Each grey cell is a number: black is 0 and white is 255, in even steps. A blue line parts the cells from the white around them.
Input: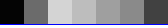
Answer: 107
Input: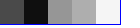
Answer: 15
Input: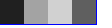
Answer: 163
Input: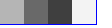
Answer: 105
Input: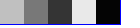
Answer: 120
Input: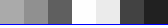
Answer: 144
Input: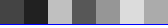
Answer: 33
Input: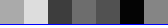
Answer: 221
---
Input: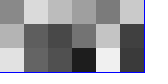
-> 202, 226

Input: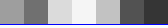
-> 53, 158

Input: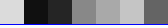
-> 100, 219

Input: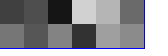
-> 106, 118

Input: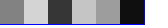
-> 15, 130

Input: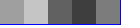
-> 124, 159
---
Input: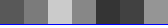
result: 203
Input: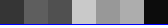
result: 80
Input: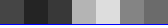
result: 56
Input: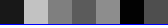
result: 127
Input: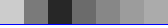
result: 39
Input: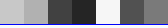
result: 65
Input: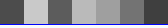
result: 92
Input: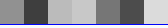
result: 187
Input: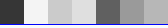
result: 203
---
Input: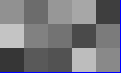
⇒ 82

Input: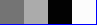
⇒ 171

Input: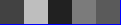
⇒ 33

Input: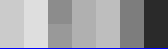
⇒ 190

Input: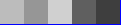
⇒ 208

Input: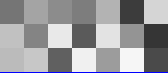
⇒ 156

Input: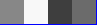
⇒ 248

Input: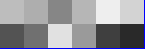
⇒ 154

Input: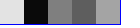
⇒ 127
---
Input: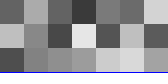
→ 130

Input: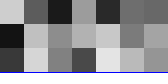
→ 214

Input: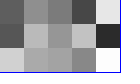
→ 170

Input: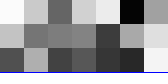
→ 175

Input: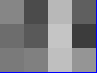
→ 128

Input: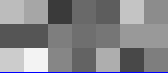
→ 243
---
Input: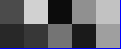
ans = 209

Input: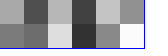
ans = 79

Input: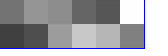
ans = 149

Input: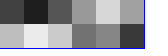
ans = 30

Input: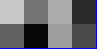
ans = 116

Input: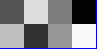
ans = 221

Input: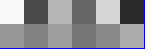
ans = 73
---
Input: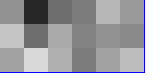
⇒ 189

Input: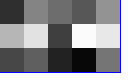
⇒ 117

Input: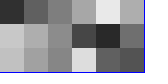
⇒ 83

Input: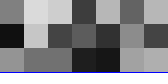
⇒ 175

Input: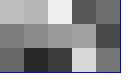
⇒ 118

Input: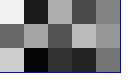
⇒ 116

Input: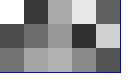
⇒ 84

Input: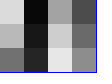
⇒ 141

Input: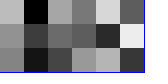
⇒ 55
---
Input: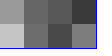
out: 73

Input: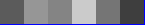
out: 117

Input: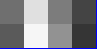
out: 146

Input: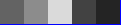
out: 66

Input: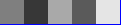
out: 90

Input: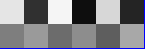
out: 94

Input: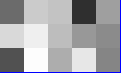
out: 231
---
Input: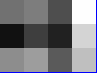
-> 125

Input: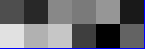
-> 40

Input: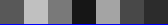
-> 192

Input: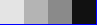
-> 180

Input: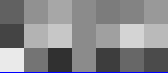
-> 145

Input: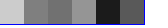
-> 127
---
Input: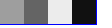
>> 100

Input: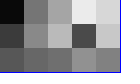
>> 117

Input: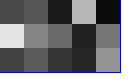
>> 85

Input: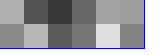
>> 84

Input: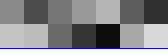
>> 76

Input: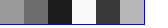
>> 109

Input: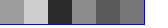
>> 206

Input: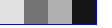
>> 117

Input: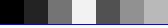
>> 35

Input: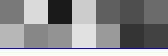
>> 217
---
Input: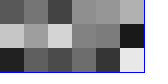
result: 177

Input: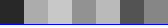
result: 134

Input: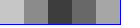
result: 166

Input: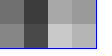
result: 154

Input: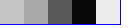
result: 236

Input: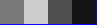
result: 20

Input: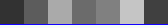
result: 64

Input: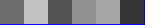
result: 53

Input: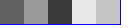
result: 197
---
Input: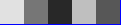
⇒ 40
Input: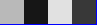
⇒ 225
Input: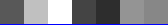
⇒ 255
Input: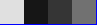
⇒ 53
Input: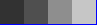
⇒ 142
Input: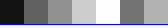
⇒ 144
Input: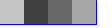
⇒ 104
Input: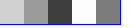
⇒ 62
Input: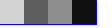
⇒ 141
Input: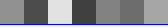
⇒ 226
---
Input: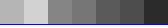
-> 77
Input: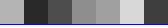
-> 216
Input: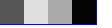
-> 170
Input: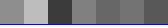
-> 115
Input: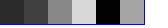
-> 2
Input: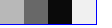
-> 10
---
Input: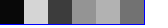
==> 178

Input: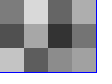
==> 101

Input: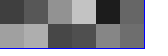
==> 28

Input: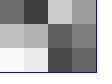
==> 205

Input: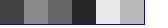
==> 233

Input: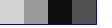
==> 15

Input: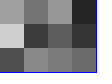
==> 151

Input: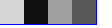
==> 160

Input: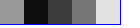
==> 117

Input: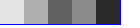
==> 139
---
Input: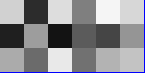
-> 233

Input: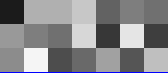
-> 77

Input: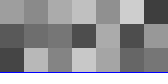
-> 132

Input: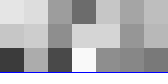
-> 73

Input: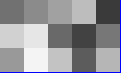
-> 195

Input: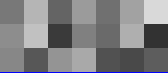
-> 148

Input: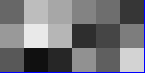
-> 38

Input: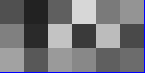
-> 154
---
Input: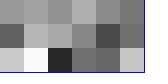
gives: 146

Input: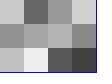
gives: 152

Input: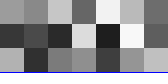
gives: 198

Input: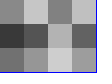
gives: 129

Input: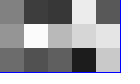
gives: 55

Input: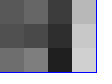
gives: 60

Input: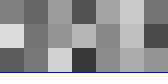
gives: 155

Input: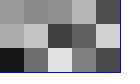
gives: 144

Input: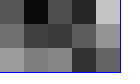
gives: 79

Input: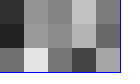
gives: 132
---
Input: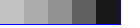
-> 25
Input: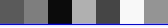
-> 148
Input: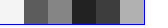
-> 177
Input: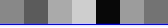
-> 115
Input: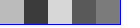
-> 123
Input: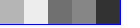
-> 50
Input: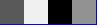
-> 146
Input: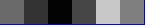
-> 127
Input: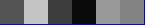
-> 131
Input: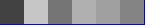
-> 132
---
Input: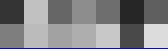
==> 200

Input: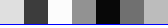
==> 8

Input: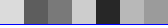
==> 39

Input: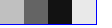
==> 100

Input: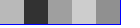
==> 159

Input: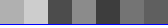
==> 61

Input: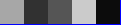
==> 85
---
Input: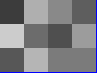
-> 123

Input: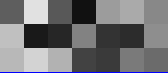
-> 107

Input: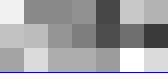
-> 220

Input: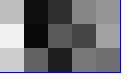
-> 112

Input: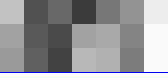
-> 250

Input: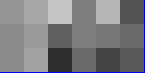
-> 89

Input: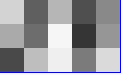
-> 218

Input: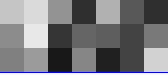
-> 210
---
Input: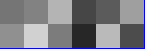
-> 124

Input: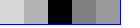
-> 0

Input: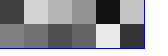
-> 80

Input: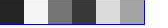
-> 117

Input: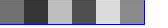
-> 190

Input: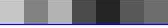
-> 179

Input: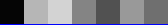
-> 211

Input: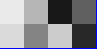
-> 204

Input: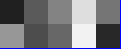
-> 103
